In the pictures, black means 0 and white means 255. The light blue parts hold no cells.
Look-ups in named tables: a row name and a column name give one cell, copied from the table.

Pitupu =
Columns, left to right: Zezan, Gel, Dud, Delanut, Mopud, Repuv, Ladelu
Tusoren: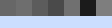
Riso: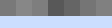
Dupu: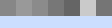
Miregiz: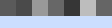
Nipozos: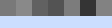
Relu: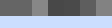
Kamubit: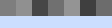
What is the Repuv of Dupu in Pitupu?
203
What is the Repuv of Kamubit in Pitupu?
63
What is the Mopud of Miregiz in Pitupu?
54
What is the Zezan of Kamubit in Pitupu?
125
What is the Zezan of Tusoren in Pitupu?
104
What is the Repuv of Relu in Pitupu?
95
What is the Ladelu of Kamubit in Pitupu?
107
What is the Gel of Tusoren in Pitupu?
109

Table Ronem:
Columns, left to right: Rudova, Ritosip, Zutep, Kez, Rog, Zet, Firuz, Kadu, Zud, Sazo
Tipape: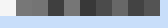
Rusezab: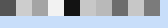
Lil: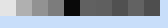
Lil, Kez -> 124
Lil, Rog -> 9
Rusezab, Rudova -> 84
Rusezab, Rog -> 19
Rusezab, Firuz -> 185
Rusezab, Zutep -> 164
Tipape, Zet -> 56
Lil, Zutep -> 146
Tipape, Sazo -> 84
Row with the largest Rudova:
Tipape

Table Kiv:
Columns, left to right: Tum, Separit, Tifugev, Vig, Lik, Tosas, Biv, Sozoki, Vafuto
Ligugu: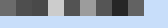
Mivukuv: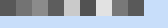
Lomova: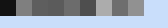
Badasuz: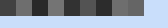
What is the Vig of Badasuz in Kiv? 116
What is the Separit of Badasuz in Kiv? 110
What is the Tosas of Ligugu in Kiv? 156
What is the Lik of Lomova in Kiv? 108
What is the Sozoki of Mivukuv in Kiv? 120
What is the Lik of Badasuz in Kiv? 50
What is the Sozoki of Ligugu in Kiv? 38
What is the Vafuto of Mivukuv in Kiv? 89
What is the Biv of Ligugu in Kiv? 85

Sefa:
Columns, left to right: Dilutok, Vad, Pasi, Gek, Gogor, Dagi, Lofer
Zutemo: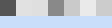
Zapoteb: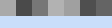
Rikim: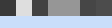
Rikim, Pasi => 66
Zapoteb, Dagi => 79
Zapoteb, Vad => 74
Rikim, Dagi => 70
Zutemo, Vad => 225
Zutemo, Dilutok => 85
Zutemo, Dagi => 234
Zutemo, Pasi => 223
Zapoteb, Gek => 178
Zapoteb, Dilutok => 169
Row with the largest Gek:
Zapoteb

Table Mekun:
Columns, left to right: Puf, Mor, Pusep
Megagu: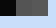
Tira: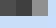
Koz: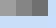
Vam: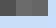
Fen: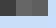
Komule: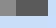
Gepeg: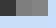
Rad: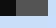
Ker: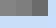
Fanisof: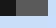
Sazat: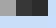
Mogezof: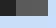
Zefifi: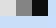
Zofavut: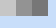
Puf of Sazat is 165
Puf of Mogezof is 35
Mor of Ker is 126
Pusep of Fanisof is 89
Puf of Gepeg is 54
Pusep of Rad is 86
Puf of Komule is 137
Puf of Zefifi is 221
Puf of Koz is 157
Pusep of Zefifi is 12
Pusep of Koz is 111
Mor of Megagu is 84
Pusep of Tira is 143

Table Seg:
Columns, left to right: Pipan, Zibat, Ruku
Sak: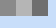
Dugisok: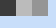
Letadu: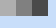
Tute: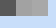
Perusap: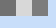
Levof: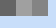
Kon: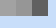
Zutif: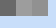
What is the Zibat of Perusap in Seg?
216
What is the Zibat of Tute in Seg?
162
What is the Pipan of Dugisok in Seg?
59
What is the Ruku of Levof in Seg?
132
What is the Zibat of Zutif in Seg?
157
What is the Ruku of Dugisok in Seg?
149
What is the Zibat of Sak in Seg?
181
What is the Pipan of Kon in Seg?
162
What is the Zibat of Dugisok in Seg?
187

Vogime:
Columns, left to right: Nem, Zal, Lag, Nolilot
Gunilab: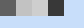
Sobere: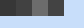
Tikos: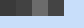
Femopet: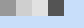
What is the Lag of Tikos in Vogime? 107
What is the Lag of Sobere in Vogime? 108
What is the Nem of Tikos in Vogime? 58
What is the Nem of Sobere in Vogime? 55
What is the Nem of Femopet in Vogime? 152
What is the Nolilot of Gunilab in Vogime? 56
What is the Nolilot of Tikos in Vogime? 68
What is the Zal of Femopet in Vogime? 207
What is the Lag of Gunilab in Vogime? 206
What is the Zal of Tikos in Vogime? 66
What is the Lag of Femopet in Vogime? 225
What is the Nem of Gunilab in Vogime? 96
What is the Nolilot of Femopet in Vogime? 84
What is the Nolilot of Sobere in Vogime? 67
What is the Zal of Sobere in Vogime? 65

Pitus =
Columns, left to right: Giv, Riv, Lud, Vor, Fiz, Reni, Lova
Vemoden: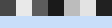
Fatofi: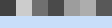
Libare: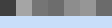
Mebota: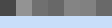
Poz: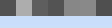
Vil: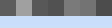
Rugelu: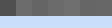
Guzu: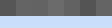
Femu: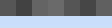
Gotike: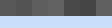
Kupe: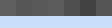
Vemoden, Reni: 227
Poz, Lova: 79
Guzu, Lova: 100
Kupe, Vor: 92
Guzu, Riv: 100
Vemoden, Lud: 92
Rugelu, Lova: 103
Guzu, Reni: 84
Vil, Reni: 115
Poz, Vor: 83
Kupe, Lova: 85
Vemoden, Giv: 71
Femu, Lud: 100
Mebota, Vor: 104
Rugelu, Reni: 102
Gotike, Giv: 88
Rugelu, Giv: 80
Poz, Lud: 94
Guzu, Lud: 99
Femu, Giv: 86

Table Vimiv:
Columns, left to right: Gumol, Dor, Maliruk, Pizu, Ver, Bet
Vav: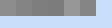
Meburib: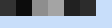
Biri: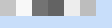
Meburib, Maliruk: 142
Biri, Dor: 248
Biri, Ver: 237
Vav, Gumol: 141
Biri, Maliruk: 115
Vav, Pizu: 124
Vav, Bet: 133
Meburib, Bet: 44

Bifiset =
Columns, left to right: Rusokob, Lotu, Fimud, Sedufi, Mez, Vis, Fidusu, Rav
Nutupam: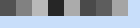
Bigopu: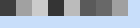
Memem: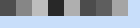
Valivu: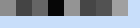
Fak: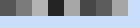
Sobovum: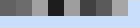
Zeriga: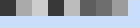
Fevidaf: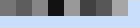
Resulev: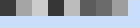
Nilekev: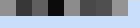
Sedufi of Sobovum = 29
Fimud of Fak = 179
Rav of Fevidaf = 166
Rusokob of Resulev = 59
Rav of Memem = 165
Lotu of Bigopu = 161
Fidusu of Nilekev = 79
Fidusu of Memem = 94
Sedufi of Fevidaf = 18

